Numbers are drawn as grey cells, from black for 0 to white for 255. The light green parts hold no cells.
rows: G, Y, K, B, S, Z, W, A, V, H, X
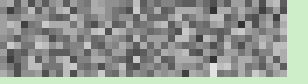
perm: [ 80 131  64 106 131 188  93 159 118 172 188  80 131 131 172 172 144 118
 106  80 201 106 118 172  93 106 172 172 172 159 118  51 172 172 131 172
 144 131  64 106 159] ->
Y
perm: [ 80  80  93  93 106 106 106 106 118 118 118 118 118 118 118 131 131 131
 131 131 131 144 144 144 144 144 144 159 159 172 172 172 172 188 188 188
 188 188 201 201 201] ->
W
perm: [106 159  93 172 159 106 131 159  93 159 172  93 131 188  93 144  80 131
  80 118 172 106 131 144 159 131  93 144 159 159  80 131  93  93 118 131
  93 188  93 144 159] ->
G
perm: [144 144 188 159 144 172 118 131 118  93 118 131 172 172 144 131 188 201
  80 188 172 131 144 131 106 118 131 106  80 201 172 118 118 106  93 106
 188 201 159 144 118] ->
S
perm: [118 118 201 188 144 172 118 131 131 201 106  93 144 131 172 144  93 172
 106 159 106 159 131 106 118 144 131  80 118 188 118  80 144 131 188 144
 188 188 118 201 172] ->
W
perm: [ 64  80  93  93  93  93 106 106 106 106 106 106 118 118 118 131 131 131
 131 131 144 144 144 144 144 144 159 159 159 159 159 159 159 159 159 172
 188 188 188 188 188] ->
K
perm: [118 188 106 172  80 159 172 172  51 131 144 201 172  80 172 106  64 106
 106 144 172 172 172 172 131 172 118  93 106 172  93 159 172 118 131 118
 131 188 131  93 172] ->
V

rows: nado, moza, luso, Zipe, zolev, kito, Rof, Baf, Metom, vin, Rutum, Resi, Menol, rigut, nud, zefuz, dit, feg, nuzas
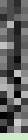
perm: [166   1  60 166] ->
Resi
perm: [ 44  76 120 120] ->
nado

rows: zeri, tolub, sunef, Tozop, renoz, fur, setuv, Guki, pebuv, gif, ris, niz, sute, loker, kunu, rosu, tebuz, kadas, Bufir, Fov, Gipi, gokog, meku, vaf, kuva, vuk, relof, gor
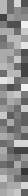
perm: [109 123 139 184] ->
tolub
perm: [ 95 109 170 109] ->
kadas

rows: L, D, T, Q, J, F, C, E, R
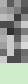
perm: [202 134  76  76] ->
Q
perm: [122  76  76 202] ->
R
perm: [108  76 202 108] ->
E

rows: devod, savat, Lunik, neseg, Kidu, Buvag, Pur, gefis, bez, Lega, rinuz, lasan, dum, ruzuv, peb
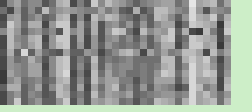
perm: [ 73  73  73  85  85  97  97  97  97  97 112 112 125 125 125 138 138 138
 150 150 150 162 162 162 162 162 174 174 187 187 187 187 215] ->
dum
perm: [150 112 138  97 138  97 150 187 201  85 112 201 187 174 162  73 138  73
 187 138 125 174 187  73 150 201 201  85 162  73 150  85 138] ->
Buvag
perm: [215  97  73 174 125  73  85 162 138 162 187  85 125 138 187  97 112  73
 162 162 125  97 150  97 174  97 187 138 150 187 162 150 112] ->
dum
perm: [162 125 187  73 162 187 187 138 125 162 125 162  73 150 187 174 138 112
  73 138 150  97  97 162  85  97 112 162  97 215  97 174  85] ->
gefis
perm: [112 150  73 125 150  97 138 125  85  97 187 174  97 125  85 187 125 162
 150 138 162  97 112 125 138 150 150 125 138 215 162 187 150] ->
ruzuv
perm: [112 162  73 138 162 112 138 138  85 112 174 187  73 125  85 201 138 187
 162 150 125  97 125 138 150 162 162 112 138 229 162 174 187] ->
devod

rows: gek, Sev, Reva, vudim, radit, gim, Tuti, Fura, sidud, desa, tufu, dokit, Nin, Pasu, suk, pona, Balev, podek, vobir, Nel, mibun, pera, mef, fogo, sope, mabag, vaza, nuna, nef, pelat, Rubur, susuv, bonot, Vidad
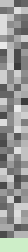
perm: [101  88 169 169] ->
bonot
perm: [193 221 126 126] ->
vobir
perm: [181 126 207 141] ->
dokit
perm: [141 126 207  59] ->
desa

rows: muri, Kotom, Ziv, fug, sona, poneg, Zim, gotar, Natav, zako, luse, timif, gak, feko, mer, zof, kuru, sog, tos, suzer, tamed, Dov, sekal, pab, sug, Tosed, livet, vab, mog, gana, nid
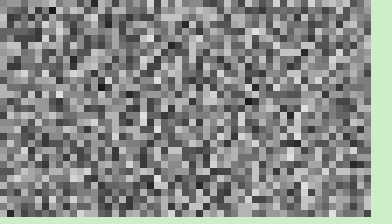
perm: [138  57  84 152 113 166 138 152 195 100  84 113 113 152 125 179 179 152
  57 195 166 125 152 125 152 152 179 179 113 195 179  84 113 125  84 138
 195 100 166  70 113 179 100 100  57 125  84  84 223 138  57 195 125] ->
sekal
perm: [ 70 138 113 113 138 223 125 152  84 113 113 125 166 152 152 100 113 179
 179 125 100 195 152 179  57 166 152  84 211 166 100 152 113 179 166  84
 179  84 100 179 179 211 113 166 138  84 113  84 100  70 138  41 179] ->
nid

